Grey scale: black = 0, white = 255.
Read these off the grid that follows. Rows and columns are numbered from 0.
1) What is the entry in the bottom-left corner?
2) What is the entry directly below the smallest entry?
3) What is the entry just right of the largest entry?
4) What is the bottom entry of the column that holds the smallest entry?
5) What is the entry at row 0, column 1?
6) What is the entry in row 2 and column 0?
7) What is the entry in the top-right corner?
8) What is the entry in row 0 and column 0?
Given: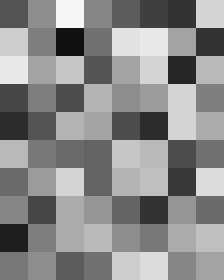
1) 120
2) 198
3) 134
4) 92
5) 141
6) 232
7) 212
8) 84

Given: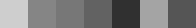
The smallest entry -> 48
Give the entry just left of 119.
133

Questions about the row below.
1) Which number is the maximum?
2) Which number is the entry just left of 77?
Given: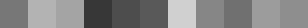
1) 208
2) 55

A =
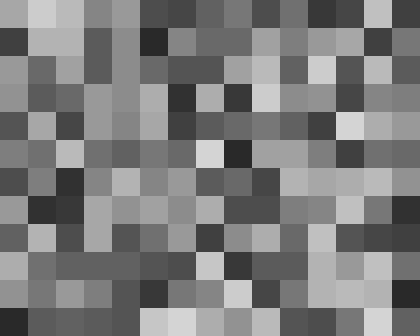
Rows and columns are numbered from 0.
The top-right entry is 64
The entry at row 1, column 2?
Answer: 179
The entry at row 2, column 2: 161
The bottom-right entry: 97
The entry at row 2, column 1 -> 105
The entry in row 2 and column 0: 153
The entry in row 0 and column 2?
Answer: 186
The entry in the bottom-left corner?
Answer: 41
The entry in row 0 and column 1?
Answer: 204
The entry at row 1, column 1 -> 179
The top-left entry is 167
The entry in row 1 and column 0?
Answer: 64

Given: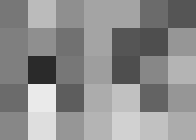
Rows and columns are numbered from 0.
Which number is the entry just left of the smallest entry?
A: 127
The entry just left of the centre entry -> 119
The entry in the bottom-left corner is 135
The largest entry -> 234
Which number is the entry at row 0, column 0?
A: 119
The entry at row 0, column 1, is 187
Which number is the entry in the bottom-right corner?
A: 172
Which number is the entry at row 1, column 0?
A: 127
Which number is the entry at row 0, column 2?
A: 143
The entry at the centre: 158

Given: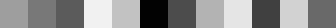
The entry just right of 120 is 91
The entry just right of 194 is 2

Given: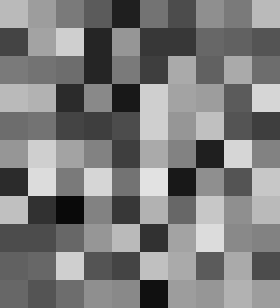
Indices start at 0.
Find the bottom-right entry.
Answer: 157
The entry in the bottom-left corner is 103
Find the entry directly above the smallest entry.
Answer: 122
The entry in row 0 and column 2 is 122
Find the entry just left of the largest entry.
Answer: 115
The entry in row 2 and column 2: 109
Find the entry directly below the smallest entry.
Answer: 103
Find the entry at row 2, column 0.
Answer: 122
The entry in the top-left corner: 186
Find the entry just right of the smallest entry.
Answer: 130
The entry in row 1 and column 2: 207
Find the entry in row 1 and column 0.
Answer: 68
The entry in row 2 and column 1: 115
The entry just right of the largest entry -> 24
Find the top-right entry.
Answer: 186
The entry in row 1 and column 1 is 163
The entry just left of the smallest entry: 49
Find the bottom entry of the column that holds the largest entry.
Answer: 16
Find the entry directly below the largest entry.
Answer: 178
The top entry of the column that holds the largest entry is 115
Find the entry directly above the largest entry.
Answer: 170
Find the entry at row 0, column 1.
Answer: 157

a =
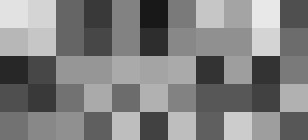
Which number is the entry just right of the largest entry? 79
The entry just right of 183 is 198
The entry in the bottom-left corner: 114
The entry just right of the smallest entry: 122
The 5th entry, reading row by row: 130
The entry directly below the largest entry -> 212
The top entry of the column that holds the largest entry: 232
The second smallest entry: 39
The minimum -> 24
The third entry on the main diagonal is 150
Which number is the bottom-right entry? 87
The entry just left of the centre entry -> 170
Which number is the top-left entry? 226
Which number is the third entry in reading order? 101
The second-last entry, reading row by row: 158
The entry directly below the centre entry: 177

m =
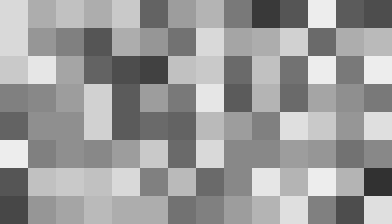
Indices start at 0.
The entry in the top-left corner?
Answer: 217
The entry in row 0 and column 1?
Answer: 173
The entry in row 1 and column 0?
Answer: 217
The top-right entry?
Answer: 77
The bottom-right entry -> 223
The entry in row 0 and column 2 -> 193
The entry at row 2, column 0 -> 201
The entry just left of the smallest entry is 180
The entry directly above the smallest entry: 136
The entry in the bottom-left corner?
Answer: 71
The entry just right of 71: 150

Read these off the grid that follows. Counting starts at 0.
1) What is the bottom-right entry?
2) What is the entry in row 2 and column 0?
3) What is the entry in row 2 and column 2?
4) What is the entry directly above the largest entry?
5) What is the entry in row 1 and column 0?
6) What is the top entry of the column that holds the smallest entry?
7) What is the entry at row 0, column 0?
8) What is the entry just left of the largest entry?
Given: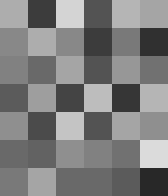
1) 40
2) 129
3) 165
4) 143
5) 136
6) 165
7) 173
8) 113

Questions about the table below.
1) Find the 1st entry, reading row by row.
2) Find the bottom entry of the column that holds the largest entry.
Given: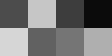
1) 76
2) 214
